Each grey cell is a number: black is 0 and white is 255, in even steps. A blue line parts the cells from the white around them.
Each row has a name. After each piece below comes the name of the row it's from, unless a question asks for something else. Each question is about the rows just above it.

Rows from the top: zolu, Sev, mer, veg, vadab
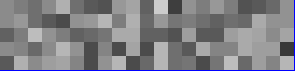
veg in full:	[139 132 105 139 182 146  75 132  75 164  75 182 111  89 170 132 132 170
 158 158  56]
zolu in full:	[139 125 111 139 176 111  89  82 152 164  97 204  62 146 125 152 125  82
  89 105 146]
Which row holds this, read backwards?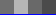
vadab
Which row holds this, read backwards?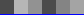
vadab
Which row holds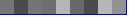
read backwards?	vadab

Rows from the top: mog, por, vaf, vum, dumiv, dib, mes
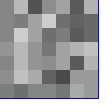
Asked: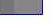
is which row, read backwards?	mes
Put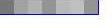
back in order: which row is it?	vum
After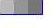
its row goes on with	[162 178 192]
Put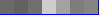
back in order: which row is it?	por

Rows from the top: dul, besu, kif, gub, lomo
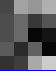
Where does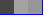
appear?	dul
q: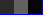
gub
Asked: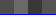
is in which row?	besu

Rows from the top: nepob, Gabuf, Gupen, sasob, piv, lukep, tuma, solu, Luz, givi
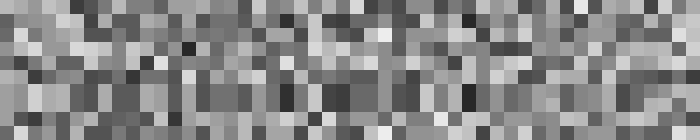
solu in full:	[159 146 208 172 179  97  83 172  90  90 172 159  90 165  83 113 113  90
 152 113  48 121 200  68  61 105 105 146  83  75 200 127 179  40 105 146
 105 121 159 179  97 133 140 172  75 105 179 185 113 179]
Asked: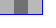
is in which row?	Gabuf
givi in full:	[105 216 121 152  90 179  83  83 121  90 140 127 105 140  83 165 133 185
  83 165 165  75 200 146  90  75 193 237  97 146 146 152 208 193  68 185
 140 208 105 140  83 140 152 152  90 121  97  97 223 193]
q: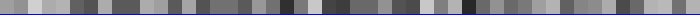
solu
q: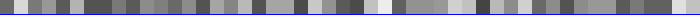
givi
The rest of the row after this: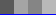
[208 105  90 185 105 121 105  90  90 146 113  68 127 165 152 193 133 208
 179  75  83 193 172 172  90 200 113  97  90  75 113  61]
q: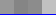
Luz

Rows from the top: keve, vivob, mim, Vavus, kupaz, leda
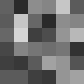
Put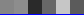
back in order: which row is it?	vivob
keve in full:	[ 97  42 141 133 198  91]
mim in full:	[103 213  63  77 149 184]
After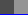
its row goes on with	[184]
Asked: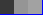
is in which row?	leda
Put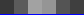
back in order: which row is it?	kupaz

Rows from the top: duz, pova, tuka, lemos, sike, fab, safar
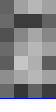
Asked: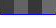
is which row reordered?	safar
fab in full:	[142 167 183 161]
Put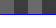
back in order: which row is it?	pova
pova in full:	[106  60  60  99]
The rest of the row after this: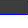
[99]
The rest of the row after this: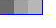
[161]

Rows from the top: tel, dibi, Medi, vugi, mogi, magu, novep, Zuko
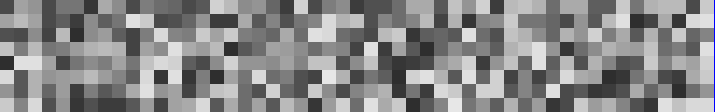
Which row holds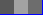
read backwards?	Zuko
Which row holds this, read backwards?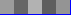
Zuko
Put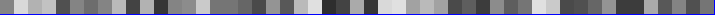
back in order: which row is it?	dibi
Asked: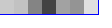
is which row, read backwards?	novep
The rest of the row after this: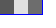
[ 80 194 178 140 102 178 148 209 125 170  88 178 102 202 102 132]
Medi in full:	[ 80  74 140  67 186  46 140 156  94  67 125 217 132 125 202 162 202 125
 117 102 170 109 224 217 109  94  74 186 202  54  94 102  88 224 109  80
 194 178 140 102 178 148 209 125 170  88 178 102 202 102 132]
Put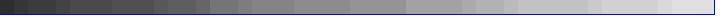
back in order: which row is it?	mogi

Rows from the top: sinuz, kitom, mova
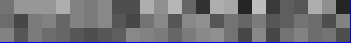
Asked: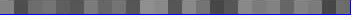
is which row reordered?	kitom
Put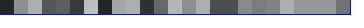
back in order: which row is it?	sinuz
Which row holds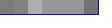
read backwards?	sinuz
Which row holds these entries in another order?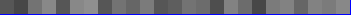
kitom
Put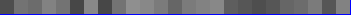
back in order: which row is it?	mova
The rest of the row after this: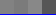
[ 71 115 136  86 136 143  86 115 102 123  86  94 115 108  78 130]
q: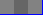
kitom

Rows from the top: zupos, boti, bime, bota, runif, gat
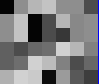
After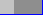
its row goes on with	[76]
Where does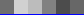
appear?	runif
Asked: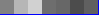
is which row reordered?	bota
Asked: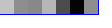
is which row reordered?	boti
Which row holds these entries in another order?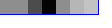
zupos
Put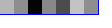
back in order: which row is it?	boti

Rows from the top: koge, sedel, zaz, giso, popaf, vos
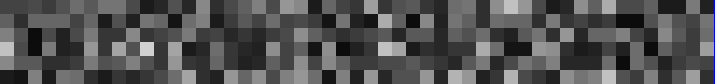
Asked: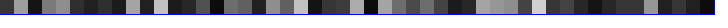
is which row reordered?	giso
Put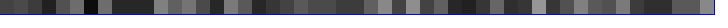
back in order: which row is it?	popaf
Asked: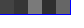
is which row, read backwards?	sedel
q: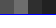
zaz
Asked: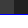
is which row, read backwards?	popaf
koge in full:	[ 67  67  74  60  81 109  89 116 116  74  27  39  81  39 136  47  74  96
 128  74 150 136  27 102  67  54 158  54  81  89  54  39 109 116  47 142
 193 150  74  27  39 142  96 172  74  74  96  27  27 122  33]
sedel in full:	[ 96  47 102 102 102  67 102  27  81  33 116 102  20 109 128  27  60  89
  67 109  67  74  60  20 116  33  20 172  96  12 136  33 116  96  47 109
 102 102  47 122  54  67  47  60  12  12  81 122  81  67 116]

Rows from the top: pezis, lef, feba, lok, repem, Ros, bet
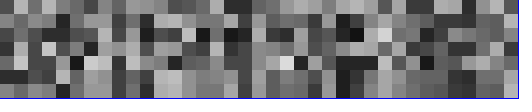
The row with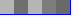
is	pezis
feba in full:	[ 71 111  78  45  45  78  86 181  71 152  30  78  64 189  24 111  24  37
 173  58  45 159  71  86  37  18 173 211 111 119  37  64 138 119 105  93
 132]
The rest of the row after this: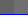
[152 173 159 125 166 181 159  86 166  58  58 173 166  45 145 181  86]
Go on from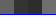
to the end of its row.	[111 166]
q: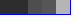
feba
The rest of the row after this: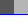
[ 71 152  30  78  64 189  24 111  24  37 173  58  45 159  71  86  37  18
 173 211 111 119  37  64 138 119 105  93 132]
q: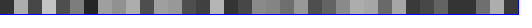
lok

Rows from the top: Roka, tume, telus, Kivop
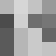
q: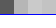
Kivop
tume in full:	[ 76 208 110 118]
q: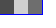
tume
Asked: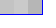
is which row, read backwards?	Kivop

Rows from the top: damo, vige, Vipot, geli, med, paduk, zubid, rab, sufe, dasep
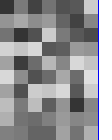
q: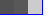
damo
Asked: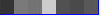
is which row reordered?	Vipot
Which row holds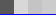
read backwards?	zubid
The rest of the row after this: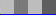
[148  52 134]
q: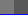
Vipot
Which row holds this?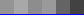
vige

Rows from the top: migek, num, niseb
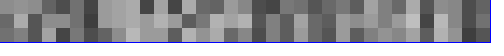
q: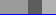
niseb
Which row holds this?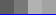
num
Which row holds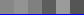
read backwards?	niseb
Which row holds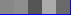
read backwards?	migek
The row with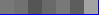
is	migek
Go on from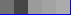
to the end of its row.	[ 69 163  69 171 105  99 155 135  77  69 120 113  85 105 120  93 163 128
 105 171  85 141 135  77  99]

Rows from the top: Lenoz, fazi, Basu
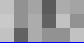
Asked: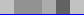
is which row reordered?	Basu
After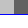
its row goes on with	[172 146 146 194]
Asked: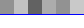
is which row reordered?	fazi
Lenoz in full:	[194 146 164  91 172 164]
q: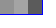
Lenoz
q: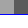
Lenoz

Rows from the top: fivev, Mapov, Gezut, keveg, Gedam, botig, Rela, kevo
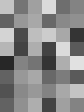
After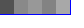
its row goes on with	[196]
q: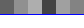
kevo

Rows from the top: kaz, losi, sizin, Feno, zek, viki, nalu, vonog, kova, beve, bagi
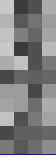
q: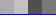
zek
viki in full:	[ 72 102  96 102]
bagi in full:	[121  88 109 141]
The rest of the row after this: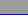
[ 72 148]
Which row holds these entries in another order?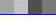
kova
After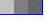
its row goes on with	[164]

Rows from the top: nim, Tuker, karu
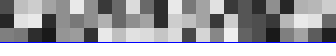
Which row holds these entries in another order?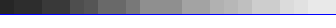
nim
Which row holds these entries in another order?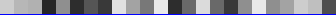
nim
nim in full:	[ 78 191 205 163 143 233 143  57 105 219 105  45 233 120 163 225  57  85
  45 143  38 177 183 205]

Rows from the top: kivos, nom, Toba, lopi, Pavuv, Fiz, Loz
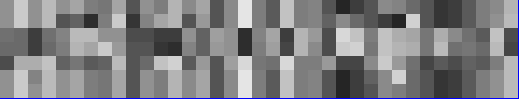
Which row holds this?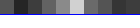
Fiz
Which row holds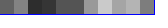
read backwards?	lopi
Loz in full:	[145 202 145 186 145 165 125 118 165  84 145 125 180 138 165  84 138 229
 125  90 194 125 131  84  37  61  84 138 125 106  84  53  61  90 125 145
 186]
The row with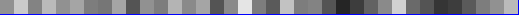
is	Fiz

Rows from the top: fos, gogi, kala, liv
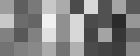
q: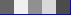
gogi
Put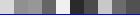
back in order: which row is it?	gogi
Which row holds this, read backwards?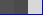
gogi

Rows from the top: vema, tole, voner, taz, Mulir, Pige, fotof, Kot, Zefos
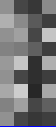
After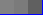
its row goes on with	[62]
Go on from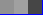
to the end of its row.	[197]
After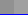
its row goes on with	[ 70 197]
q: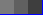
taz
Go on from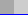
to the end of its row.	[ 39 168]
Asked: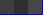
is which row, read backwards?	Pige
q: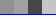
voner

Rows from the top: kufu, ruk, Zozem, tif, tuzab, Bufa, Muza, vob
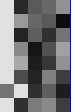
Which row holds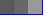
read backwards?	ruk
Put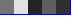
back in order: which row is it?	Zozem

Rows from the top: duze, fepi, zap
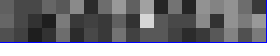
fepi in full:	[102  72  50  30 123  57  65  57  96  50 214  88  72  72 138  50 146 123
 153]
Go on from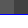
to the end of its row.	[ 43  57  88 131  80 123]
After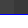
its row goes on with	[ 96  50 214  88  72  72 138  50 146 123 153]
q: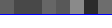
duze
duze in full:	[ 96  72  72 102  88 138  43 109 153  96 161  37 115  37 146 131 146 109
  57]
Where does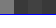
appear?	fepi

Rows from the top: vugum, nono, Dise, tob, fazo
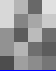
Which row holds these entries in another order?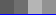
tob
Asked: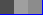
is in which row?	fazo
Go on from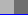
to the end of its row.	[92]
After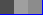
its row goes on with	[118]

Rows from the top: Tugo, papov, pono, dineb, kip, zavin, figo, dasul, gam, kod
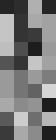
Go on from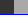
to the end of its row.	[162]
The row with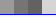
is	figo
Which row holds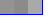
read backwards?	dasul
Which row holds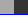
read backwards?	papov
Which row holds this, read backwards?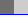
gam
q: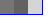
figo
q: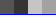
kip

